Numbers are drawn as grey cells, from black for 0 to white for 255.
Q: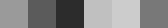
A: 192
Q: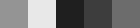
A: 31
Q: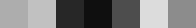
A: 77
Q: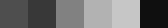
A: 178
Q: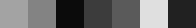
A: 90
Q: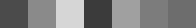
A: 160
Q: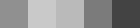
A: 186
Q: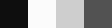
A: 251
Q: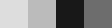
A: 187
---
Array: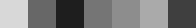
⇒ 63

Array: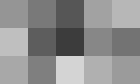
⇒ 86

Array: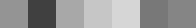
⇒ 120

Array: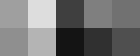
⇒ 48

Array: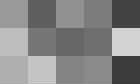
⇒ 66

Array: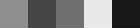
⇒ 69

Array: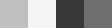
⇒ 110

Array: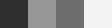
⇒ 109
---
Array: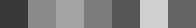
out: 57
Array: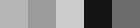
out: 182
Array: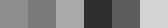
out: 141
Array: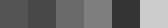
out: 85
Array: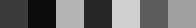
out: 59
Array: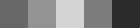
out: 104
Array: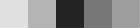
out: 224
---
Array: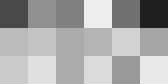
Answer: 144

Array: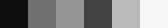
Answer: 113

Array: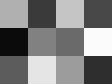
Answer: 58

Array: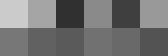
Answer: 165

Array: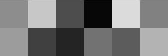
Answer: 199

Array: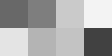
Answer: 126

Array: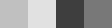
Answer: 225

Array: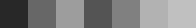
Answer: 103

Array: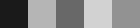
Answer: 181

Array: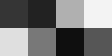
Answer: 34
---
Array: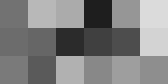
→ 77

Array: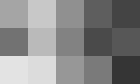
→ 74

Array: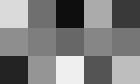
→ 134

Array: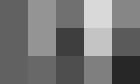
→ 196

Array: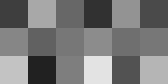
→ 111

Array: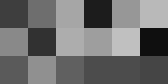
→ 192

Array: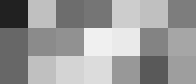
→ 131

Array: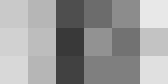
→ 114
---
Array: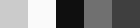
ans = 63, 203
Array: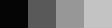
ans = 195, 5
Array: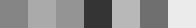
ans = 235, 133
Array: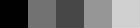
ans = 208, 1
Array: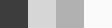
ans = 250, 61
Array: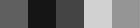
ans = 149, 95
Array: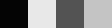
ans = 196, 4
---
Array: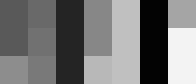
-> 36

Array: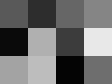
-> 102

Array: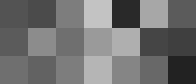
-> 125

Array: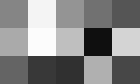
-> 148

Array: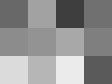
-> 62

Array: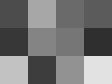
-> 106

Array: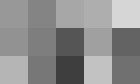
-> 167

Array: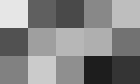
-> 73

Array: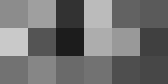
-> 50

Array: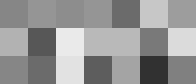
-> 141
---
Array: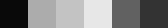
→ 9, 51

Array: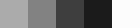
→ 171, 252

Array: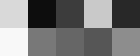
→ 217, 141

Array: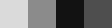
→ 218, 78

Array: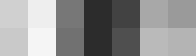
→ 208, 180

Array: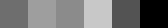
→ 110, 0

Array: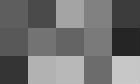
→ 94, 199

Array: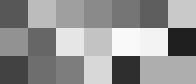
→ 87, 174

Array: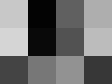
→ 200, 55

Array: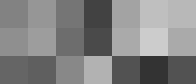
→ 130, 82
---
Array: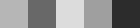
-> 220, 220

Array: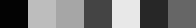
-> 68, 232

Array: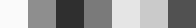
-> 122, 250

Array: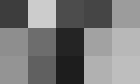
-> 36, 204

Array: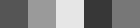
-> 230, 230

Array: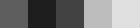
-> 66, 224

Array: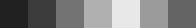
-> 176, 232

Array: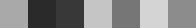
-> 197, 212

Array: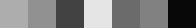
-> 229, 229

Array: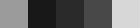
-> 42, 215
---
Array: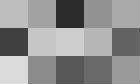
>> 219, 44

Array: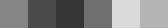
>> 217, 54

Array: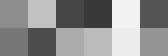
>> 242, 57

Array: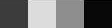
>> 220, 8

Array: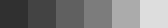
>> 221, 48

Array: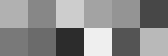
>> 239, 44

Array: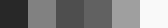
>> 249, 40

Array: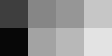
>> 227, 7
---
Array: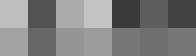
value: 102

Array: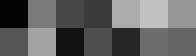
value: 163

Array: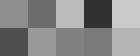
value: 153

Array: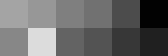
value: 220

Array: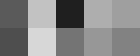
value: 215

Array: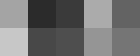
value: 72

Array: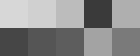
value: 85

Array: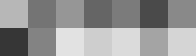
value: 131

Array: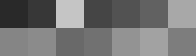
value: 139
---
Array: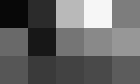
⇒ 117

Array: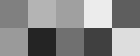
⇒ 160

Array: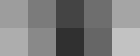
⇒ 68

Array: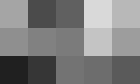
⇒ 123

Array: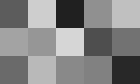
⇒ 214

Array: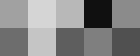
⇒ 184

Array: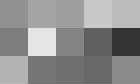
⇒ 132

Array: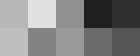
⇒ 145

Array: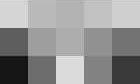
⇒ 172
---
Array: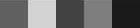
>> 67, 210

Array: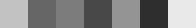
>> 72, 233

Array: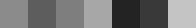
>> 167, 196

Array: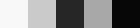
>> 38, 248

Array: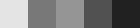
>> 149, 228

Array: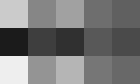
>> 48, 238

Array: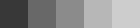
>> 139, 205

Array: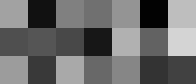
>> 23, 212

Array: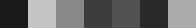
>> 61, 197

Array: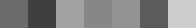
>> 135, 205
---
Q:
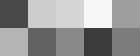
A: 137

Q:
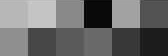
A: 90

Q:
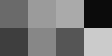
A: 85

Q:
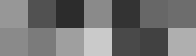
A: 159

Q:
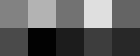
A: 28

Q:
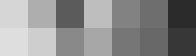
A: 137
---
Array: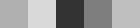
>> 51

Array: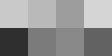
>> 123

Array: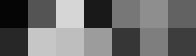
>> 54

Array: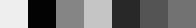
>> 40

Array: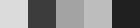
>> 163

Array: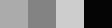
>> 131

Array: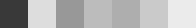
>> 174

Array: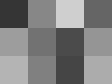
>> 128

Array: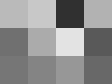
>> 132

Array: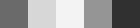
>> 243
